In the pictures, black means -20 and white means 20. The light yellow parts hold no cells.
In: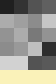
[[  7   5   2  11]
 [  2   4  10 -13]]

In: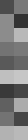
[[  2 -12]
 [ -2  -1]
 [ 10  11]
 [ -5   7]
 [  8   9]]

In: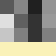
[[ 15  -5 -12   4]]

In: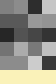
[[-6 -6  4  3]
 [-2  7 -1 10]]

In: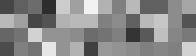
[[  9   5  -9  -7   8   9   9   0   2  -5   9  11   2  -7]
 [ -8   0  -2  16   3   8 -10   4   3   2   0   1   0  13]]

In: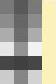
[[ 2 -4  2]
 [16  3 18]
 [12  1 13]]
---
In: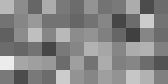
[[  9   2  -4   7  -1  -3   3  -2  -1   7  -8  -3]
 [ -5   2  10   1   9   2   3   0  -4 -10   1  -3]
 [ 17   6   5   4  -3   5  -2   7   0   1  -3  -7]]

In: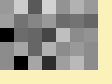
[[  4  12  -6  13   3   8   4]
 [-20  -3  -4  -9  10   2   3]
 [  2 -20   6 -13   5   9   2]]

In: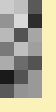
[[12 10 -6]
 [ 9 -7  6]
 [ 7 -3 -7]
 [-6  3  4]]

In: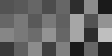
[[ -7  -6  -4  -8  -4 -13   2 -16]
 [  1  -1  -3   3  -4   6 -13  10]]

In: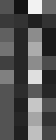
[[ -7 -17  18  -3]
 [ -5 -14   2 -16]
 [-10 -14   2  -8]
 [ -7 -13  -6 -14]
 [ -7 -14   6 -12]]

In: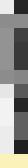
[[ 17 -14]
 [  3 -10]
 [  3 -11]
 [ 16  -6]
 [ 18  -5]
 [ 17 -15]]

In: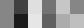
[[  1 -10  15  -2  11   1]]
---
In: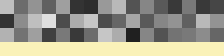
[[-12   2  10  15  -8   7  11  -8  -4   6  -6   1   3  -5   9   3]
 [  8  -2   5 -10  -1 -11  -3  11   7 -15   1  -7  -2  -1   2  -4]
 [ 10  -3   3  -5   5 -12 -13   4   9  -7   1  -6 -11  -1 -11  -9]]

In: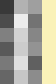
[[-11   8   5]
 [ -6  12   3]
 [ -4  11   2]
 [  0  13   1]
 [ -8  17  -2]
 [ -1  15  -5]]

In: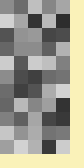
[[ 12  -6  12  10   0]
 [  2  -3  10   1   6]
 [  5  13   8 -11  12]
 [ 11   3   7  -2  -1]
 [  0  -5   6  -9 -11]
 [ -7   3   4  -9  -8]
 [ -4   2   2  -5   8]
 [ -4   9   1   5 -12]
 [ -3 -10  -7   7  13]
 [  2  -8 -10  -3  -2]
 [ 13   6 -12   9 -13]]

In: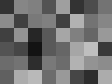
[[ -5   7   9  -3   4  -9 -13   7]
 [-12   1   0  -7   5 -12  -8  -2]
 [  2 -10  -1   0 -10   8  -2   1]
 [ -3  -2 -13  -1  -3   8   3   2]
 [-10   3 -14  -6   6   0  -4   4]
 [ -7  -9 -17  -6  -4   6  10 -11]]

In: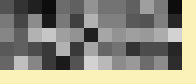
[[  1  -5   8  11   5   3 -15   6   3   5   4   7  13]
 [ -1  -9   2 -16  -1 -10   8   0   0  -6  -7   0 -14]
 [ -4  10   1 -11 -16  -7  13   9   2   4  -3   2 -13]
 [ -6  -5  -8 -11   8 -11   6  -4  -2 -12  -8  -8 -14]
 [ -7 -12 -15 -18  -3  -5   3  -2  -2  -5   5  -1 -18]]

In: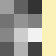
[[  1  12  18]
 [ -2   3   0]
 [ -6   8 -10]
 [  5  -5 -12]]

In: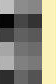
[[ 10   2   1]
 [  8   0  -1]
 [  6  -2  -3]
 [-10  -5  -6]
 [-13  -4  -7]
 [-19  -9 -12]]

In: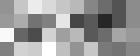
[[  3  11  17  14  11   9   1  -3  -7   2]
 [  0  13  12  20  10   3  11  -1  -2   1]
 [  4   7  -2   0  16  -9  -6 -14  -7   2]
 [ 19  -4  -8  13   5   9  -6  -3   6   4]]
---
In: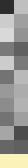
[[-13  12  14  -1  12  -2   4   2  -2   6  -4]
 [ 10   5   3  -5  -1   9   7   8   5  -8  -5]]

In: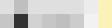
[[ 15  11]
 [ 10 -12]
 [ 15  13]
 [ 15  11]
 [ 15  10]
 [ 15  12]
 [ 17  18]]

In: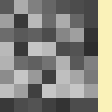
[[ -6   5  -3   9   8   2  10 -11]
 [  7 -11  -6 -11  -3  11   5  -8]
 [  0   9  -5  11  -5   4 -10  -7]
 [ -4  -3  -8   9  -2 -10  11 -10]
 [ -7   7   1  -8   8  10   8 -12]
 [ -8  -4   5  -7  -6   6  11  -8]
 [ -9  -9 -12 -13   0  -1   5  -8]]

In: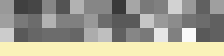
[[  4   5  12]
 [-10  -1  -6]
 [ -9  -3  -4]
 [  1   8  -3]
 [ -7   0  -3]
 [  8   0  -4]
 [  1   4   7]
 [  1  -3  10]
 [-11  -6  -5]
 [  6  -6   1]
 [ -1  11  -1]
 [  0   4  16]
 [ 13   2   0]
 [  4  -2  19]
 [ -5  -3  -6]
 [  5  -5  -5]]

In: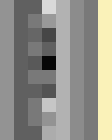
[[  3   3   3   3   3   3   3   3   3   3]
 [ -5  -5  -5  -5  -5  -5  -5  -5  -5  -5]
 [ -5  -1  -4  -1  -6  -1  -5  -1  -1  -5]
 [ 14   4  -9  -5 -19  -1  -7  11   3   7]
 [  8   8   8   8   8   8   8   8   8   8]
 [  2   2   2   2   2   2   2   2   2   2]
 [ -1  -1  -1  -1  -1  -1  -1  -1  -1  -1]]

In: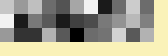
[[ 11  18   4]
 [  4 -16 -12]
 [ 10  -1 -12]
 [ -3  -6   8]
 [ -7 -16  -6]
 [  6 -10 -20]
 [ 18  -8  -3]
 [-16  -1  -2]
 [ -3   3  13]
 [ 12   9  -6]
 [ -3   0   8]]
